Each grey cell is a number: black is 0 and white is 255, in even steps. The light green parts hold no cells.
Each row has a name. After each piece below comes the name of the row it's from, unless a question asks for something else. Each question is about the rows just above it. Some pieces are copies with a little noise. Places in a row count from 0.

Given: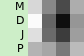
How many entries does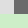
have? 2
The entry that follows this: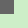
[15]
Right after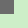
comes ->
[60]
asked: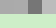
P
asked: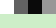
D
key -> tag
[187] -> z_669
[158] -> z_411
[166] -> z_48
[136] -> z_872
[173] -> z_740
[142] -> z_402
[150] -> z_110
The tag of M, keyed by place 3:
z_740
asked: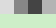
M

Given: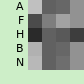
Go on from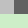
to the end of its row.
[103 146]
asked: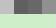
A
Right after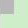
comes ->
[97]

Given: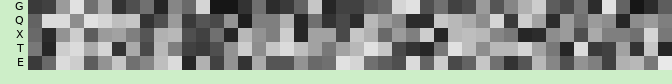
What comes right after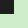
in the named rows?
[127]
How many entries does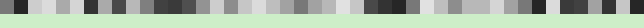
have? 46
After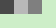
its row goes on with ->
[ 65  58  79 147 205 141 198 219 190 162 120 162 184 225 198  73  51  38
 120 225 190 141 184 184 213 162 120  38 219  58  65 162  51 198  38]

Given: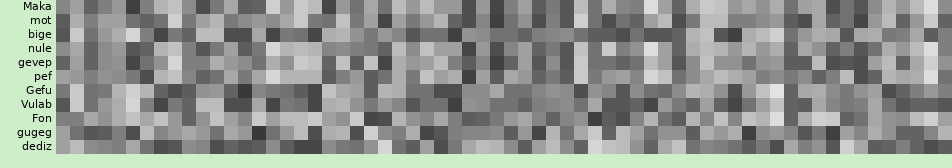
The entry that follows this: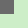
[140]
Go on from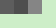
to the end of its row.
[180 114  93 180 133 193 133 193 180 221  99 173 207 201  99 114 167 146
 140 187 207 160]

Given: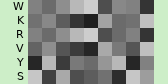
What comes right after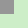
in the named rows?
[184]
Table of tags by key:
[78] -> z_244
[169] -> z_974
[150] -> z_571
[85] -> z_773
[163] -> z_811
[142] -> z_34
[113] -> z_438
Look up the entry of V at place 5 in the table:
z_974
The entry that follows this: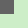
[142]
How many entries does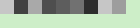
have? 9
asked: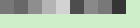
W
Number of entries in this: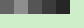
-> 5

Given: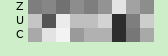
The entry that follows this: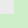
[191]
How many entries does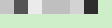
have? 7
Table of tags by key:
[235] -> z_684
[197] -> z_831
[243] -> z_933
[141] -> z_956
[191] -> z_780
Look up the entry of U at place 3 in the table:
z_780
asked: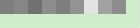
Z
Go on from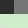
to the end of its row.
[169]
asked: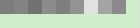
Z

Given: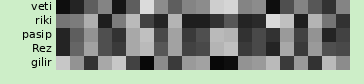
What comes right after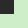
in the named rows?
[219]
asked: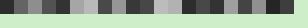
pasip
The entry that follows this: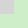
[132]
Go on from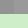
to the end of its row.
[186  58 154  50 186 140]

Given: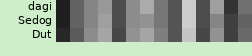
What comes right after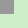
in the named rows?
[77]
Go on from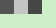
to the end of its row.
[146  64 106]
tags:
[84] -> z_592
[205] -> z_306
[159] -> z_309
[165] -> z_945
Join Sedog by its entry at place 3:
z_309
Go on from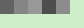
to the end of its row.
[171 119  84 205  77 159  51 112]

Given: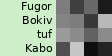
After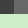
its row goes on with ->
[27]
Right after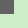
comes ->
[139]
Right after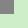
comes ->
[125]
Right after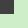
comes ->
[104]
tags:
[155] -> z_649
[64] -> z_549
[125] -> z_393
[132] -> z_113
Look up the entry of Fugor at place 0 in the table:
z_393
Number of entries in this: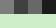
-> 4
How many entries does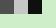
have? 3

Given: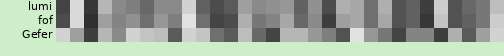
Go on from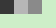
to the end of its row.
[126 104 138 138 210  97  76  90 159 138 145 151  97 145  76 175 167 111
 175  82  97  62 204  82 104 119 189]
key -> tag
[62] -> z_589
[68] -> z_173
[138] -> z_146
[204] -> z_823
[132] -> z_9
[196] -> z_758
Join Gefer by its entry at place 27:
z_589
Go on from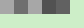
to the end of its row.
[ 55 196  82  97 119 204]
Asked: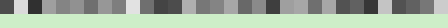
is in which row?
fof

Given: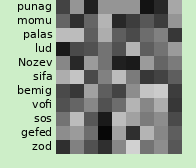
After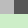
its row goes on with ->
[ 26 188 161 123 141  74]
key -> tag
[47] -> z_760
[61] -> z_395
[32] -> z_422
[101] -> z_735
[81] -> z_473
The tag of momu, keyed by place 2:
z_735

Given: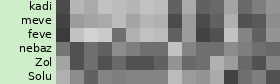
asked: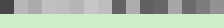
kadi
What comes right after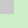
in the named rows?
[111]
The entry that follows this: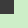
[194]
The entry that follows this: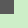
[140]
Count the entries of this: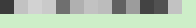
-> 13
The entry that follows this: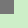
[81]

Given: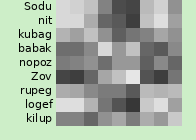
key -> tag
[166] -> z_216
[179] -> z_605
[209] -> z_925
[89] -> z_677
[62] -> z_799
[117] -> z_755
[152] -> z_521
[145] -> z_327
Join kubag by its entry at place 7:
z_216
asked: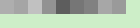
kubag
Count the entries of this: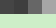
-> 4
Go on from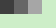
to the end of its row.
[193 230  83  62 117]

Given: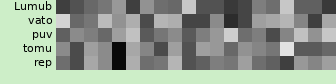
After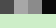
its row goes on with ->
[174 110 118 181  82  96 126 118 159 110  96  63 152 133 159]
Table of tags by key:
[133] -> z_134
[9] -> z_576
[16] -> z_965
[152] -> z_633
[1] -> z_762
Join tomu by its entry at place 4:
z_576
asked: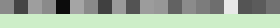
tomu
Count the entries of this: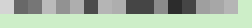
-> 17

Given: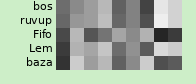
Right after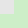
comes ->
[210]
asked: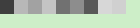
Lem
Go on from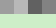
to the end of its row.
[ 67 230 210]
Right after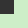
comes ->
[204]
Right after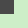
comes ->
[184]
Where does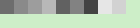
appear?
bos
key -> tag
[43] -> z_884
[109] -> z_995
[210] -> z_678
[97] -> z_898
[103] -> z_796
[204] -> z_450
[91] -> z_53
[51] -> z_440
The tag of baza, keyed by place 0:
z_440

